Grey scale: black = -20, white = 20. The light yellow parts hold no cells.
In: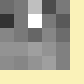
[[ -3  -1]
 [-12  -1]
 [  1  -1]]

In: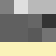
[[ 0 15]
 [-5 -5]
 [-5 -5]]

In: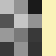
[[10  3]
 [-7 11]
 [ 4 -1]]

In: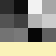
[[-13 -18]
 [ -7 -10]
 [ -2  -1]]

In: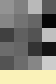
[[  3   0]
 [  1  -2]
 [-10  -5]]

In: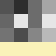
[[ -7 -13]
 [ -4  16]
 [ -2  -8]]

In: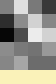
[[  0  15]
 [-13   2]
 [-19  -8]]
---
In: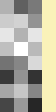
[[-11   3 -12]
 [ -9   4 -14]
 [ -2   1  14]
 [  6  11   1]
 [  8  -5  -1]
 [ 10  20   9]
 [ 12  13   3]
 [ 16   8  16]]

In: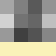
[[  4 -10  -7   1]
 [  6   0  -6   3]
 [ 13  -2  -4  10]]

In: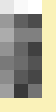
[[ -1  -3  -7]
 [  2  -6  -9]
 [  3  -4 -10]
 [  4  -5  -8]
 [  5 -11  -2]
 [  7   0   0]
 [ 16  19  20]]

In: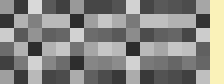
[[-12   8   0   9   9 -13   5  11   7  -1  10  10   8   8 -12]
 [-10  -1  13   1  -3 -13   1   0   2  13  -1  -2  -4  -1  -4]
 [ -3   8 -13   8  11  -2   6  11   9 -13   9   6  11  10  -5]
 [  4 -11  14  -6 -10   4  -9  -9  -7  13  -9  -6  -7  -8   6]
 [  5 -11   9  -9  -8   7  -5  -8 -11   7 -11  -7  -8 -10  10]
 [ 12  -6   3  -5  -4  13  -3  -4  -6   2  -8  -5  -4  -9  12]]

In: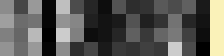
[[  0  -4   9 -20  12   0 -18 -17 -14  -5 -11  -4  -1 -10 -18]
 [  2  -9   4 -19  10  -8 -14 -18  -7 -13 -12  -6  -8  -5 -16]
 [  3  -3   4 -19   2 -13  -9 -16 -11 -12 -10 -11  12  -8 -20]
 [  5  -3  -2 -19   3   1 -15 -17 -16  -7 -15 -12  -2 -14 -17]]

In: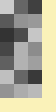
[[-12  -8  11]
 [ -9   8   2]
 [ -6   3   4]
 [ -5   8   5]
 [  3   7   9]
 [ 10  -4 -11]
 [ 12  -4 -10]]

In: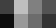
[[-18   4  -3 -12]
 [-10  10   0  -7]]

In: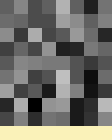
[[-14   7 -20   3   4 -16 -13   9]
 [-10  -4  -9   3 -15 -14  -1  -4]
 [ -9   0 -13  -2  -3 -16 -12   1]
 [ -6   1   0  -1  -1  -7 -11  -7]
 [ -5   1  -8  -5   8  -5 -15  -2]
 [ -3  -4  -8  -8   5   2  -5   0]
 [ -2   3 -10  -7  10  -7 -18  -3]
 [  2 -11   7  -9  -6   4  -3 -14]
 [  5 -10  -6 -16   8   0 -17 -11]]
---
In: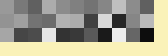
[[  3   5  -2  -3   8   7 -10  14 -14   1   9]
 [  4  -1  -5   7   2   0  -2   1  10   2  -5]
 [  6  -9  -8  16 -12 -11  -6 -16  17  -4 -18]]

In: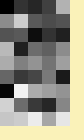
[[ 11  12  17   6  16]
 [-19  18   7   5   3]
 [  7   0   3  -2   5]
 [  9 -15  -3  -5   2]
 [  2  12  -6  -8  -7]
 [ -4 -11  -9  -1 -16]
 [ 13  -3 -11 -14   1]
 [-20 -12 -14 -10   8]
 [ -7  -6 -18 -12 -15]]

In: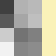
[[ -6   6  10]
 [-10   8   9]
 [ 18   1   2]
 [ 12  -2   0]]

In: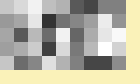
[[ 11  14  18  10   8  -6  -9   0   0]
 [  4   6  16 -12  -2   1   5  17   3]
 [  5   7  12 -10  14  -1   9  20  13]
 [  6  -6   9  -3  18  -4   7  16  19]
 [ 11  -3   1  15   8   0  -9  -9   2]]

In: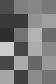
[[-13  -2   8  -3]
 [ 12  -9   7   1]
 [-11 -11   3   5]
 [  6 -10   2  -2]
 [ -8   0   1  -1]
 [ -9   7  -4   4]]

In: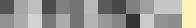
[[  3   7  13  -1   7  -2   8   4   1 -12  12   3   2]
 [ -7   6  10  -8   0  -2   9  -6  -9   0   5  11  11]]
